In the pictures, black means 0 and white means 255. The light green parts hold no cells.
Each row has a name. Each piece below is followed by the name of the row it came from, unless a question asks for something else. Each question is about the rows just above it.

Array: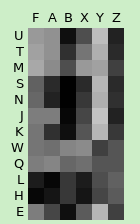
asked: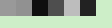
U
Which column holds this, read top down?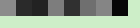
A
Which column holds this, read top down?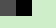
B

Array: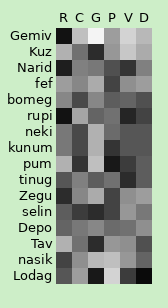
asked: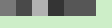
kunum
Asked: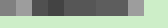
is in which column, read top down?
D
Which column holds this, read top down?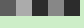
G

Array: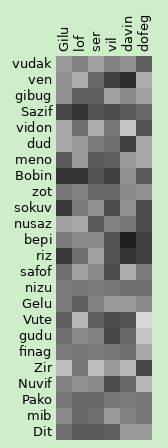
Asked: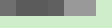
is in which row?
Dit
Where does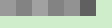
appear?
vudak

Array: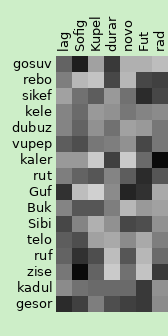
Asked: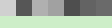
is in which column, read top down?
Kupel
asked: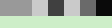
kaler
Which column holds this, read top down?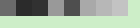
Fut
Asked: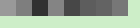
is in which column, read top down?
lag
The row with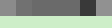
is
kadul
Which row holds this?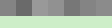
kele
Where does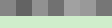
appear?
dubuz

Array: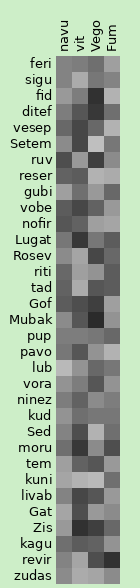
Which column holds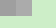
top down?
vit
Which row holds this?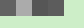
tad
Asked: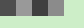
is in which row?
ruv
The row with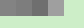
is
feri

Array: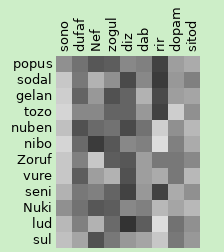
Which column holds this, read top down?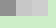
sono
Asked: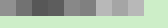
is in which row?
Nuki

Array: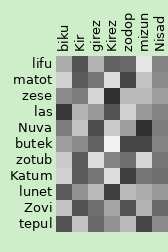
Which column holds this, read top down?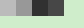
mizun
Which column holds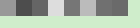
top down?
girez

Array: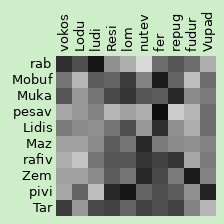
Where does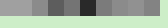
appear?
Maz
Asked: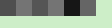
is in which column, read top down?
lom
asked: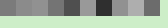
Lidis
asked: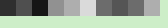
rab
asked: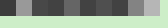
Tar
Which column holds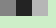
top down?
Vupad

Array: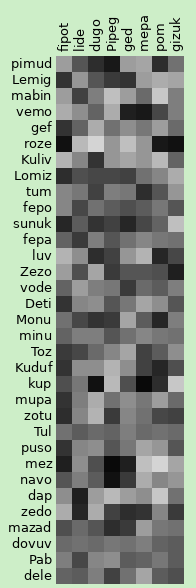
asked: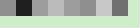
dap
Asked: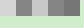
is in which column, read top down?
pom
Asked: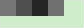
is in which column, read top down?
ged
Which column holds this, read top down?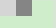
pom
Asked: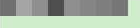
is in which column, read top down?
ged

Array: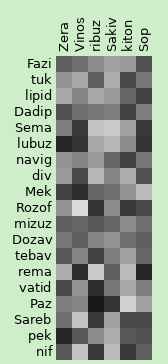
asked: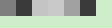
Sema
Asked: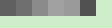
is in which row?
Fazi
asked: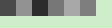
vatid
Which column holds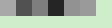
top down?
Zera

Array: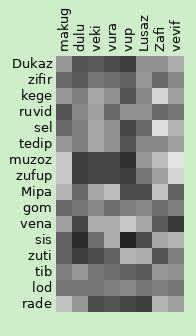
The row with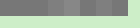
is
lod
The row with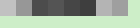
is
rade
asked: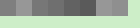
tib

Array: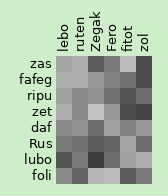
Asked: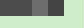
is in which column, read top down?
zol
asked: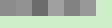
daf
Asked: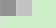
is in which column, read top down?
Zegak

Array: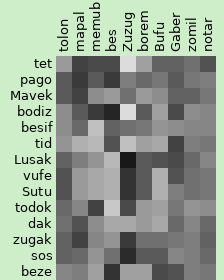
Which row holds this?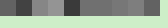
zugak
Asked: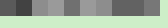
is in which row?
Mavek
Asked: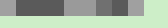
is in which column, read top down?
borem
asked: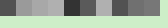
vufe

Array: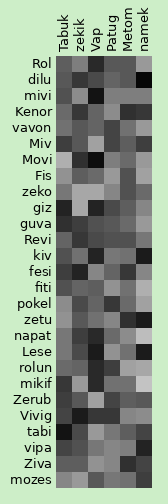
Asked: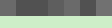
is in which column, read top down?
Metom
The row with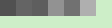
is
fiti
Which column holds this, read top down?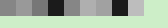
namek
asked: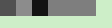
mivi
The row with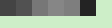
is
vipa
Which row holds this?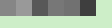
mozes
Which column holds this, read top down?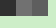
Metom

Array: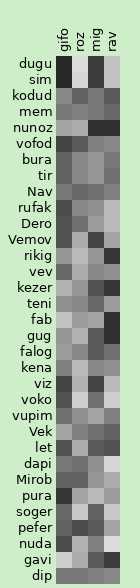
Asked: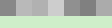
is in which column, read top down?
roz
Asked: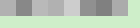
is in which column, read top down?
roz
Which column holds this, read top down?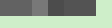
gifo
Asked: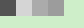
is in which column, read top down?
rav
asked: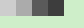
gavi
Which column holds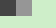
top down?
mig

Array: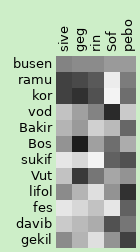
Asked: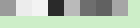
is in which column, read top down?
Sof
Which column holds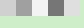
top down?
rin
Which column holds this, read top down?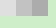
rin
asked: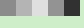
lifol
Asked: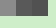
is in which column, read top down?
rin

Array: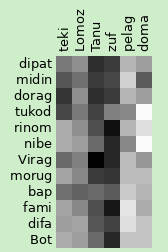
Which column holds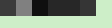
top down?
zuf
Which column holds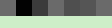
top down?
Tanu
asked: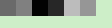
Virag
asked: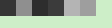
dorag
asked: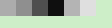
rinom
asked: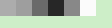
nibe

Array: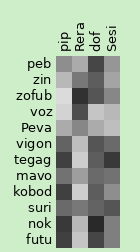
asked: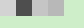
voz
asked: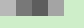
zin

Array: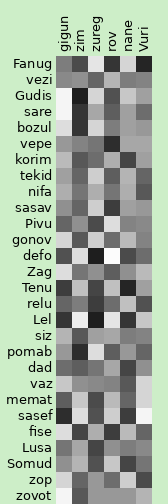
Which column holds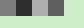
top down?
rov
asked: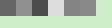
Pivu
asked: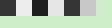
Lel
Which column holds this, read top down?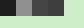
zureg
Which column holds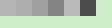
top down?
nane
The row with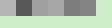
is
siz
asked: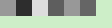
pomab

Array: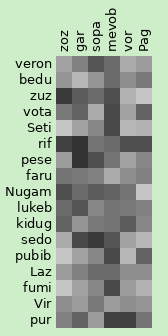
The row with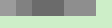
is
Laz
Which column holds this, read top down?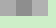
vor
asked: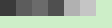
zuz
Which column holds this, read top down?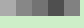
sopa
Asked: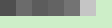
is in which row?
Nugam
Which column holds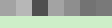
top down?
vor
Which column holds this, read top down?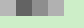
Pag

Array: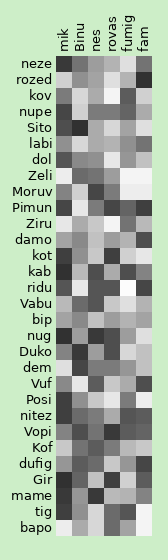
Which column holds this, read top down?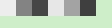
mik
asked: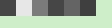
Pimun
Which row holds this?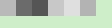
Vabu
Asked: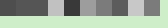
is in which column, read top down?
nes
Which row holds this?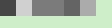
nupe
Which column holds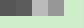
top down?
fumig
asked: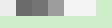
Zeli

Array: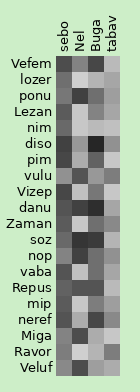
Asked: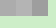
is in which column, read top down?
Buga
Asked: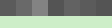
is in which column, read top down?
sebo
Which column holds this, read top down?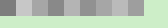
tabav
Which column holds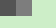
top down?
Buga
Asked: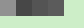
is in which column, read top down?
sebo

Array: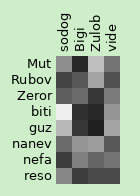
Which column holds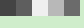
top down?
sodog
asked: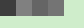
nefa
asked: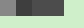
reso
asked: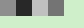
Mut
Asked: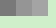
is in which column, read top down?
vide

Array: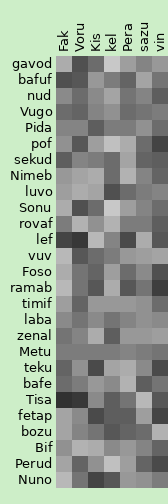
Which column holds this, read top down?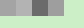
Pera
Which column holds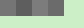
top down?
vin
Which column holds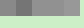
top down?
sazu
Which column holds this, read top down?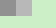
Kis
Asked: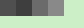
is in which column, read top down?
vin
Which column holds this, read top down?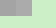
Voru
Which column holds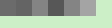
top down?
Voru

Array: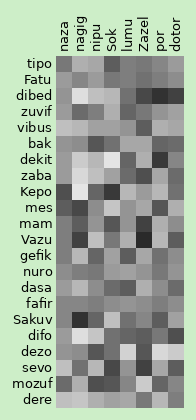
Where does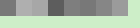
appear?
tipo
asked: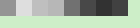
dibed
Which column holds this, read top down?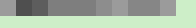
naza
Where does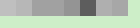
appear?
vibus

